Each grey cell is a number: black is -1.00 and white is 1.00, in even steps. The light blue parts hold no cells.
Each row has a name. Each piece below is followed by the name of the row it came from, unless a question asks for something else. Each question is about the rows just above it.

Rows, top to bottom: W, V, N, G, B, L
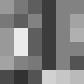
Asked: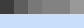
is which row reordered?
W
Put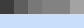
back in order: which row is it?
V
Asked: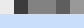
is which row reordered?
G

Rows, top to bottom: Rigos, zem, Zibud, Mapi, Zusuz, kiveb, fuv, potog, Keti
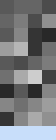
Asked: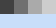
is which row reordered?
kiveb
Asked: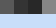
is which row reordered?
Zibud

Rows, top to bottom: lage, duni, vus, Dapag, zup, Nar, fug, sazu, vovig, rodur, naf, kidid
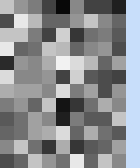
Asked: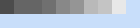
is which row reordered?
Dapag
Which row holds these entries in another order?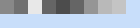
Dapag

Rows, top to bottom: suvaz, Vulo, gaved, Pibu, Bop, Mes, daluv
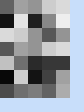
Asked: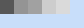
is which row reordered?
Pibu
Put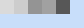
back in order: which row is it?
Pibu
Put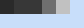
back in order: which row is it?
Bop
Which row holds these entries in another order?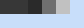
Bop
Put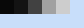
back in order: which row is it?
Mes

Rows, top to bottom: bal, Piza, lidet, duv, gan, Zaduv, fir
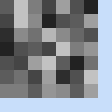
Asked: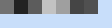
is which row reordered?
gan
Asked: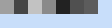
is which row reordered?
Piza
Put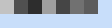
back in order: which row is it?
Zaduv
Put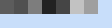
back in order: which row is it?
bal
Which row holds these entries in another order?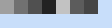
gan
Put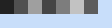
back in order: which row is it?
bal
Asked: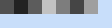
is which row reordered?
bal

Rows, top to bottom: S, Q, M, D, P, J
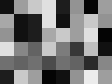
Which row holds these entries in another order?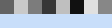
D
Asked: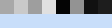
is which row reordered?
M
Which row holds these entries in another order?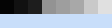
M
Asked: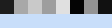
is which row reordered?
M
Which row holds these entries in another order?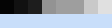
S

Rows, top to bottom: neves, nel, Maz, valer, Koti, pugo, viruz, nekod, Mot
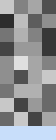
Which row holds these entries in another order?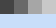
Mot
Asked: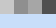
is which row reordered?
pugo
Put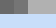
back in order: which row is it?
viruz

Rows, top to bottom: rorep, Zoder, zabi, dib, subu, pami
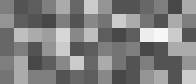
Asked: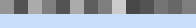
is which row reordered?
dib
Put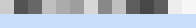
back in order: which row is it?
zabi
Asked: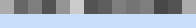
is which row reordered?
dib
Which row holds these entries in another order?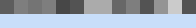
dib
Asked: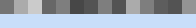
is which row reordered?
dib

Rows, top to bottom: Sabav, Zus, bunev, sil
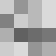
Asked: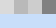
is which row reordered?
Zus
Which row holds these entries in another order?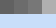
bunev
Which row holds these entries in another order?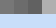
bunev
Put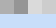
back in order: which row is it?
sil
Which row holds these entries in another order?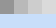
Sabav

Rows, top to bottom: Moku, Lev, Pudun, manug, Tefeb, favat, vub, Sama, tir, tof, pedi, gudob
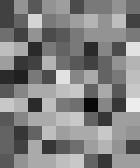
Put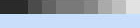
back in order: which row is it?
manug
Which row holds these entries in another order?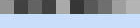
pedi
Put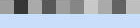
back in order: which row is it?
tir
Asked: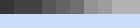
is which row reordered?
Tefeb
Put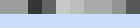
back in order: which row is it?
gudob
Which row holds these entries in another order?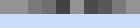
Pudun
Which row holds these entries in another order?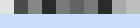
manug

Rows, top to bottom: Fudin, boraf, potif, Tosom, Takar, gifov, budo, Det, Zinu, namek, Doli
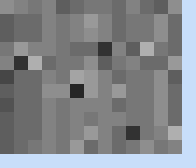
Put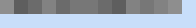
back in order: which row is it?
Fudin
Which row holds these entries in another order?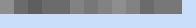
potif
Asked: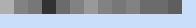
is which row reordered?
namek
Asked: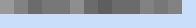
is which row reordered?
boraf
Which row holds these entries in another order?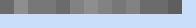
potif
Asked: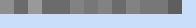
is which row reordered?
boraf
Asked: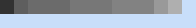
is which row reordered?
Tosom

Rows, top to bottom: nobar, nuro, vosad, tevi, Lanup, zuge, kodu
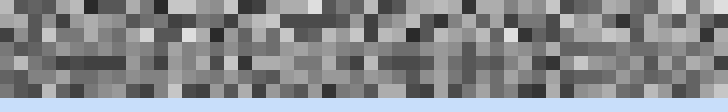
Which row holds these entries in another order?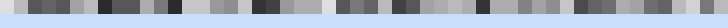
nobar
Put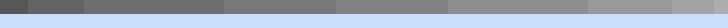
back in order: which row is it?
tevi
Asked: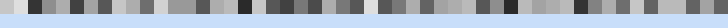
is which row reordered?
nobar
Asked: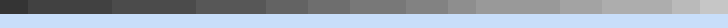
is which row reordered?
nuro
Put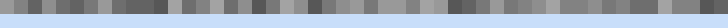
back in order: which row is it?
zuge
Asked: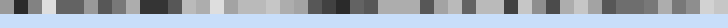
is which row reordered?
nobar

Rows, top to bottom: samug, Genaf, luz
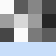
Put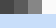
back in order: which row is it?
samug
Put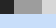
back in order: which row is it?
Genaf
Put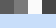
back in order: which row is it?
luz
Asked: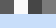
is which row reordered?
luz
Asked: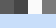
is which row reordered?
luz
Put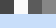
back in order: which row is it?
samug

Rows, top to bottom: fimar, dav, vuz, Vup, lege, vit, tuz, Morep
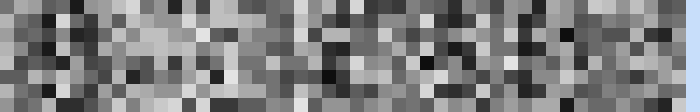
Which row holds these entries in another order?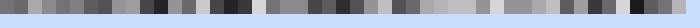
dav
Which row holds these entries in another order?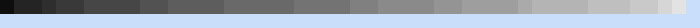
vuz
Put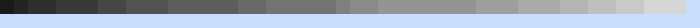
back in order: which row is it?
tuz
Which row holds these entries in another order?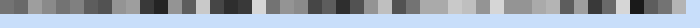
tuz
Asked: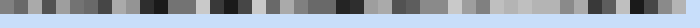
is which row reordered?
Vup
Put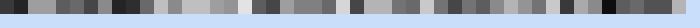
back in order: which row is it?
vuz

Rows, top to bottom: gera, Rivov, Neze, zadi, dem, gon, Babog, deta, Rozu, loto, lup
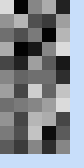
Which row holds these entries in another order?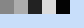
gera
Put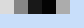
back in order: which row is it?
zadi
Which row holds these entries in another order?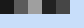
dem

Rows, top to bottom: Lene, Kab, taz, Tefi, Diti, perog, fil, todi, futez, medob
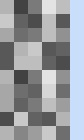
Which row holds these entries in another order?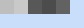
Kab
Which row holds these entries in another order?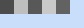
Kab
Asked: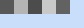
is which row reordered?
futez

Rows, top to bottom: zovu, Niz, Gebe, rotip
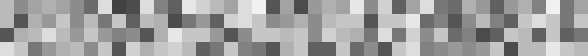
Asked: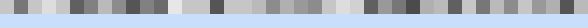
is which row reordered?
Niz
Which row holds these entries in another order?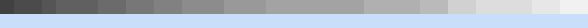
zovu
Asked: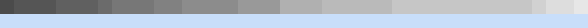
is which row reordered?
Niz
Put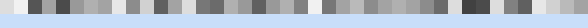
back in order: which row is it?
zovu

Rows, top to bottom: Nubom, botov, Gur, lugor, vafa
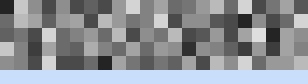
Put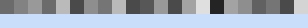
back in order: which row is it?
Gur
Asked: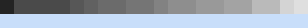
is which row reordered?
Gur
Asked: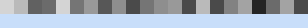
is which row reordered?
vafa
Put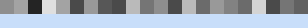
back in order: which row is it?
Gur
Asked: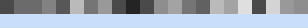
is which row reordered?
Gur
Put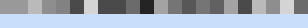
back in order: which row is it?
vafa

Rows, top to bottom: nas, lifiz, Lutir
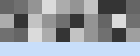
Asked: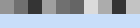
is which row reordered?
Lutir
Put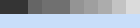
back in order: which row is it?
Lutir
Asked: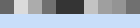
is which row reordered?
Lutir
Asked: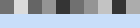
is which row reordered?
lifiz
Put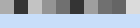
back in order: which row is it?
Lutir
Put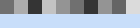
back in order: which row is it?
lifiz

